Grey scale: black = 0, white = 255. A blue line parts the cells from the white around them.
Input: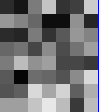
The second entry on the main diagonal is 131
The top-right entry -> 204
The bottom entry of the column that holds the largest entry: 231
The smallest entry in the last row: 57
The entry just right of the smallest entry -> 109
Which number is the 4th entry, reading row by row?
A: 196
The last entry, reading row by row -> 188
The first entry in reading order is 43
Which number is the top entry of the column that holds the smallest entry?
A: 21
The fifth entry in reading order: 51
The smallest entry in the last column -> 37
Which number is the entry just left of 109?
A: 6
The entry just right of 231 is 188
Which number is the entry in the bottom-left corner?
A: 159
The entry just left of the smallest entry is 89
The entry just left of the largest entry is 196
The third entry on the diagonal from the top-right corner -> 89

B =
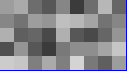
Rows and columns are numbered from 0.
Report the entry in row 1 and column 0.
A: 134
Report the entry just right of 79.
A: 149
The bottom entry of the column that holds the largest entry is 212
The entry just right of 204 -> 198
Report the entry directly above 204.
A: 79
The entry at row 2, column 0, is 176
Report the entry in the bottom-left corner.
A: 204
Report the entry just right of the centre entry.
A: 87
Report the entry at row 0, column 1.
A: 170
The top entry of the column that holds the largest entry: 59
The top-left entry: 157
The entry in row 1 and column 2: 157

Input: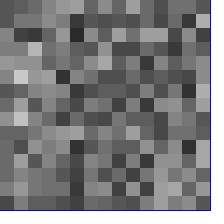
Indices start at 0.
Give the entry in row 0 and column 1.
93
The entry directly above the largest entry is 145
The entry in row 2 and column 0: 132
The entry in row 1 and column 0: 86
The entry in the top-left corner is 86
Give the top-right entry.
86
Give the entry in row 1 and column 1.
118
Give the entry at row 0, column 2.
106
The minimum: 42
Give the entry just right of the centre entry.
65
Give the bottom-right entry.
86
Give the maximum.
200
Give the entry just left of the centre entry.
125
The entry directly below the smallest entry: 93
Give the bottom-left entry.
72
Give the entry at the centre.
112
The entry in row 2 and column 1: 65
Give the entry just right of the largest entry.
151
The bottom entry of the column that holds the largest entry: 125
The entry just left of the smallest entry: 151
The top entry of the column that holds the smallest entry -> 158

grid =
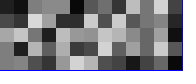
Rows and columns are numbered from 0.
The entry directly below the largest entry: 118
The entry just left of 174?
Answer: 95
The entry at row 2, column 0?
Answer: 167
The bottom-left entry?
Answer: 126
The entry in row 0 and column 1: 16
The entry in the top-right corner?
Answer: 67
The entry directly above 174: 189
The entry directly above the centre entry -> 203
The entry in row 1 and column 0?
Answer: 73
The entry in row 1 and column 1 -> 53
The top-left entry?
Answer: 31
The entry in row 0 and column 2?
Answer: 126
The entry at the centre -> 146
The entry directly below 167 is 126
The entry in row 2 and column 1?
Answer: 197
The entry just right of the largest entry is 160
